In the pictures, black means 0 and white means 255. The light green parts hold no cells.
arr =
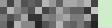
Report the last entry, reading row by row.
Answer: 37
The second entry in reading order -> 68
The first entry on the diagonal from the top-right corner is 68
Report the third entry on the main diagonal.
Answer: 109
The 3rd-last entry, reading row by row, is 123
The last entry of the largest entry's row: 197
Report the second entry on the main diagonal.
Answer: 181
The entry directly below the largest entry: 52
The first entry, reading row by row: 151
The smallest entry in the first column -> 82
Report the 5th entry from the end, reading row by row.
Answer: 109
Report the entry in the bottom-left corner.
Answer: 109

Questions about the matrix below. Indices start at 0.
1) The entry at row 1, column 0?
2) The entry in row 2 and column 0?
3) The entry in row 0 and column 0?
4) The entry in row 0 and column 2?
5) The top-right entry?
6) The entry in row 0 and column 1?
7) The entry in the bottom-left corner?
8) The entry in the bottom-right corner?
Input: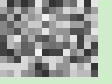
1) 160
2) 82
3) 203
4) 109
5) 229
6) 52
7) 187
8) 82

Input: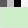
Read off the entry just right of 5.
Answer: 249
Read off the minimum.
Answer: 5
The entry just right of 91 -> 194
